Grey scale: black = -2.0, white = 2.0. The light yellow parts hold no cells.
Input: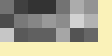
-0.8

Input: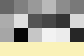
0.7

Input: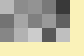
-0.2

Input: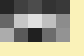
-0.4

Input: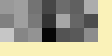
0.0

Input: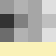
-1.2

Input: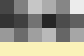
-1.2

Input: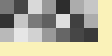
-1.2

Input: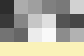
-1.1
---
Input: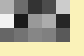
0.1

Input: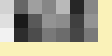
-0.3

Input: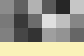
0.5

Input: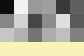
0.7

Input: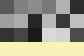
1.4

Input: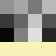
0.0

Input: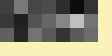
-1.2

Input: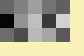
0.9

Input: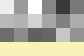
-0.4
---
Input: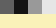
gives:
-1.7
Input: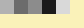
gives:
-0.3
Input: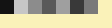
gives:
1.1
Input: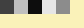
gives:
1.0
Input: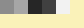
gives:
0.6
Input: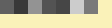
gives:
-1.1
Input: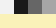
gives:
-1.6
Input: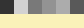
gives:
1.3
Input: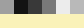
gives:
-1.7
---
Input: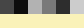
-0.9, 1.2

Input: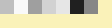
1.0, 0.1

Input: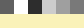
-0.5, -0.1

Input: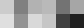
1.2, -1.5

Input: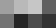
0.5, -1.2

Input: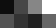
-1.8, -0.4

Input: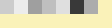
1.2, 0.7

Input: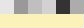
1.6, 0.7

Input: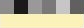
0.2, -0.5
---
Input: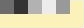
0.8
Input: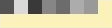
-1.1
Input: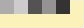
-0.7
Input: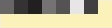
-1.5
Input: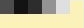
-1.3
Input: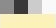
1.2
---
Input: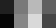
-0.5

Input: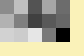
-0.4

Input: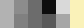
1.4

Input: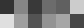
1.2

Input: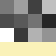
-1.4

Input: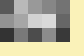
-0.4

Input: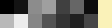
-1.8
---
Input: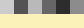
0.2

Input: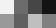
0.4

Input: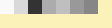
1.0

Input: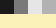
-0.1

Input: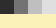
-0.2

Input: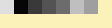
0.5

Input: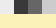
-0.4

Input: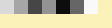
0.6

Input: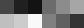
1.0
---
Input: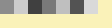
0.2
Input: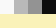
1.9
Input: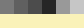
-0.1
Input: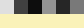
1.5
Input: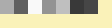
0.7
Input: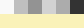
1.9
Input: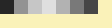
-1.4
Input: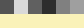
-0.7
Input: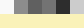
1.9
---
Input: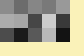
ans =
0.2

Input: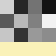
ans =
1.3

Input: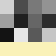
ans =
1.3

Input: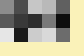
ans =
0.2

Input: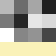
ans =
0.9

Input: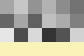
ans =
0.6

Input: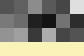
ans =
-0.7

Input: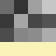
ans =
-0.3
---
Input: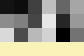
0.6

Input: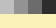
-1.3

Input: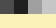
1.1

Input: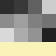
1.2

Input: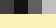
1.0

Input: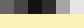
1.6

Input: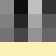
-1.2

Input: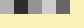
-0.4
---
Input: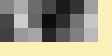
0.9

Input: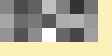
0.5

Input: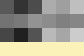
1.2

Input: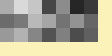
-0.5

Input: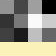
-0.4

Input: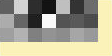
0.4

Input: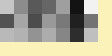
1.0

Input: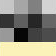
-0.8

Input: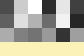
0.5
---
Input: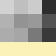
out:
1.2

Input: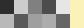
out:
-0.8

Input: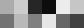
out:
1.7

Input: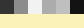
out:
1.0

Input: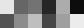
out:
0.7

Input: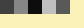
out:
1.0

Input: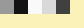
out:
1.4

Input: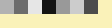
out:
1.2

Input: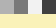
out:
1.8
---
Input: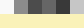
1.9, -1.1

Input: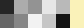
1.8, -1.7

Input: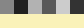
1.2, -1.5

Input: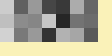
1.3, -1.4

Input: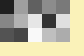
1.9, -1.5

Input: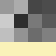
1.2, -1.3

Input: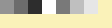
2.0, -1.3

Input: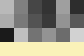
1.3, -1.6

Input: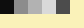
1.4, -1.8

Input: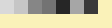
1.4, -1.4
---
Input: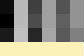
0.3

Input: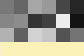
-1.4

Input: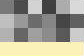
1.4

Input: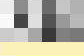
0.8

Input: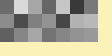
-0.1

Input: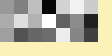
1.2

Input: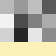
-0.6

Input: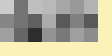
0.8

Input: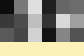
-0.3
